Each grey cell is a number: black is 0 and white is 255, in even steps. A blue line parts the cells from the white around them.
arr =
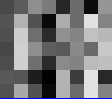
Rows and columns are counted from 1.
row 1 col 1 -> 73
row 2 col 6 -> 107
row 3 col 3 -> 110
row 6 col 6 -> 60
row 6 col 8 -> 40
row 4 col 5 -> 89
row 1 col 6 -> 107
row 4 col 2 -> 208
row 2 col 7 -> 226
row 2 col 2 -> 178
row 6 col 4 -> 1
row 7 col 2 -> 169
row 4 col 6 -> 137
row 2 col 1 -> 83
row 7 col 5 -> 178
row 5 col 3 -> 111

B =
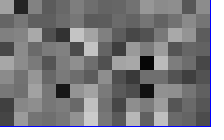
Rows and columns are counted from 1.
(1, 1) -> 162
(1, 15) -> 140
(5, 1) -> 167
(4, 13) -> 84
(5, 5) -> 125
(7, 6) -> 148
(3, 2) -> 132
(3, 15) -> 92
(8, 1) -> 64
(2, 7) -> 91
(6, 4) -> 103
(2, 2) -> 119
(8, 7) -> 192
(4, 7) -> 195
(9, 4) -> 111
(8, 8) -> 113
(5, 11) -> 6
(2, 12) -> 99
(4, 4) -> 123
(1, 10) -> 114
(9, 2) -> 155
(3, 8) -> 128
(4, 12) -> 156
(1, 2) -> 36
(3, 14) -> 148
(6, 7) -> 92
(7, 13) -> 143
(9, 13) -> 106
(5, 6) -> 143
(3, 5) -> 50

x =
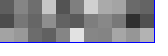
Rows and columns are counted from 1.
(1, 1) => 94
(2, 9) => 120
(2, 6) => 90
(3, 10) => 150
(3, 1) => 163
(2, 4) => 142
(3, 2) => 153
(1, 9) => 164
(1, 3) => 110
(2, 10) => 48
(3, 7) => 134

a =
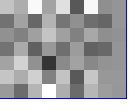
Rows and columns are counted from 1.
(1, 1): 195
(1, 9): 149
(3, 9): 146
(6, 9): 152
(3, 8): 143
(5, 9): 149
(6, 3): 208
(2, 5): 117
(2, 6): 144
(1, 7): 248
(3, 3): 160
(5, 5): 138
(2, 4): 179
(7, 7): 182
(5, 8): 147
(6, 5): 195
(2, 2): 162
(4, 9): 149

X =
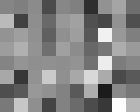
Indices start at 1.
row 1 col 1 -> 133
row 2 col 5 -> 152
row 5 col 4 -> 144
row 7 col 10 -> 119
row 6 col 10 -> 89
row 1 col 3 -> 139
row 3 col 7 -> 87
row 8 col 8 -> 56
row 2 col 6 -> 161
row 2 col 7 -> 80
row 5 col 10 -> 134
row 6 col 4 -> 202
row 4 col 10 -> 154
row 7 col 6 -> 89
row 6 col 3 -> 146
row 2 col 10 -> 79
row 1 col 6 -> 128
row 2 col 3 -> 142
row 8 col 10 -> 182
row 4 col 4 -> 111
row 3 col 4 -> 96
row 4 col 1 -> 157
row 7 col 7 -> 174
